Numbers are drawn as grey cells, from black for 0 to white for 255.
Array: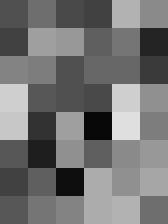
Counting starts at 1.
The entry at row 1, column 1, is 80
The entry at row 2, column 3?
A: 152
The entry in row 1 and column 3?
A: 73
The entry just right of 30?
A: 144
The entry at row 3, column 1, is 131
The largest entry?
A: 223
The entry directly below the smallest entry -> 95
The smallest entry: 8
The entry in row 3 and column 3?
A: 80
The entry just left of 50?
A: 199
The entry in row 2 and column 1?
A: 65
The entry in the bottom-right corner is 110
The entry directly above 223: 207
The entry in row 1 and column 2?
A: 110

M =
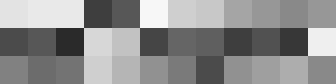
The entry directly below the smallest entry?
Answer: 115
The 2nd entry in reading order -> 233
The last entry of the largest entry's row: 151
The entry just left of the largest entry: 87
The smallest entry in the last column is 137
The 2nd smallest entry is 55
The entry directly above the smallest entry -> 233
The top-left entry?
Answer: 227
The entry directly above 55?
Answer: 137
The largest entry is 247
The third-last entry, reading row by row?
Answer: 159

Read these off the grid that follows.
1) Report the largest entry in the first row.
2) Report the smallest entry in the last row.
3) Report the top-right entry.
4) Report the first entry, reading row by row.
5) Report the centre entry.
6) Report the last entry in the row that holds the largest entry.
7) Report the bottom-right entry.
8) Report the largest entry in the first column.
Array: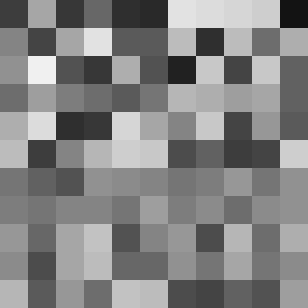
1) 226
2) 68
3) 19
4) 61
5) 200
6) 97
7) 158
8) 188

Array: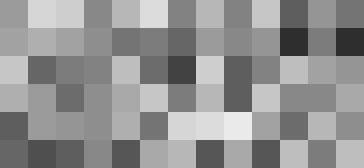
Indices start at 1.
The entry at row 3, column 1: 198
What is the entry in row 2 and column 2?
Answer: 175
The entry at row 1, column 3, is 206
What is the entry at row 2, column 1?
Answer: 162
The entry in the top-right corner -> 116
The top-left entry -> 155
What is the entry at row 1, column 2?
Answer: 214
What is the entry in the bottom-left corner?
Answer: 102
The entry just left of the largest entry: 220
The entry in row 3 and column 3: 124
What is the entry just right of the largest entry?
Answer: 162
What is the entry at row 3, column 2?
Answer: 102
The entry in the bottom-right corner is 190
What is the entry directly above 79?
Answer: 155

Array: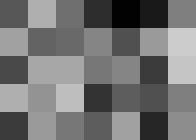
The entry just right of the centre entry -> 133
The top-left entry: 87
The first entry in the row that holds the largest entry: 161
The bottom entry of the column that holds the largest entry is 141
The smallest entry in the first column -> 59
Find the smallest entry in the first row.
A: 2
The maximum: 204
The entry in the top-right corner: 127
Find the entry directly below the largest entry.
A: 197
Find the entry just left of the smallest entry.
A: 45

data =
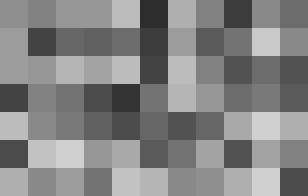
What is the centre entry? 115
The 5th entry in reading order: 188
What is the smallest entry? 45
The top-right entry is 108
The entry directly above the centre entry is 67
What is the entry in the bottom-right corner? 75
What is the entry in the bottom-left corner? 175
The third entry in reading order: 150
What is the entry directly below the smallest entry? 60
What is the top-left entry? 143
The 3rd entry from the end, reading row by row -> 175
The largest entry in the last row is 208
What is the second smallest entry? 52
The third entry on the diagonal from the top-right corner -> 82
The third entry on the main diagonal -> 181
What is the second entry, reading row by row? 129
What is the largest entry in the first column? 188
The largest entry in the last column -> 175
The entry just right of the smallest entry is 175
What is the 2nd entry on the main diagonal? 67
